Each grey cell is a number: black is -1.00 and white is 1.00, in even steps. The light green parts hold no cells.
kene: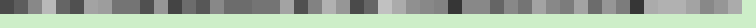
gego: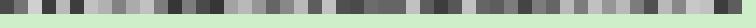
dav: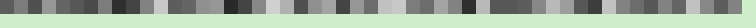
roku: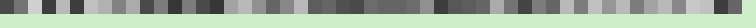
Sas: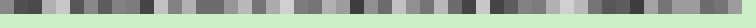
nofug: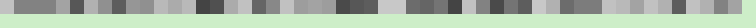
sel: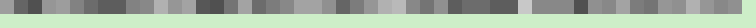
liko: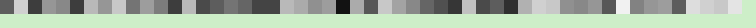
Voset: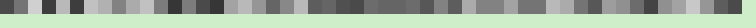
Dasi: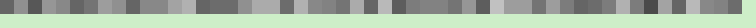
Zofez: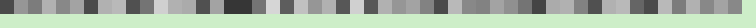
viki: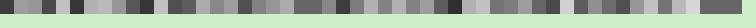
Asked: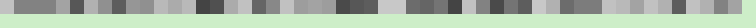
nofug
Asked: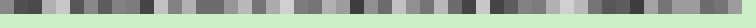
Sas
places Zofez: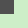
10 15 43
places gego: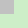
7 11 24 30 34 43 51
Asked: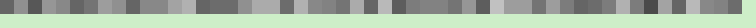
Dasi

